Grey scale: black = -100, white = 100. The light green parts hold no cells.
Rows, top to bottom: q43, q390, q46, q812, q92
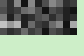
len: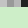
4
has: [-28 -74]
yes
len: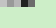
5
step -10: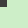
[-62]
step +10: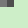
[  4 -29]
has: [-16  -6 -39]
yes

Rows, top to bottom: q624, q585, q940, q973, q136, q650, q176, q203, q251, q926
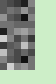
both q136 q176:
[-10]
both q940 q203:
[-43]
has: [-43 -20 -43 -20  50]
no
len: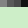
4
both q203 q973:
[-20]
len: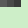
3
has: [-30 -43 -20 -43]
no

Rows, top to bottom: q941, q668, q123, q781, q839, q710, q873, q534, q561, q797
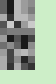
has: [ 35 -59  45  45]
yes
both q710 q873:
[-80]
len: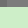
4
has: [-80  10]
yes
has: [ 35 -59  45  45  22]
yes

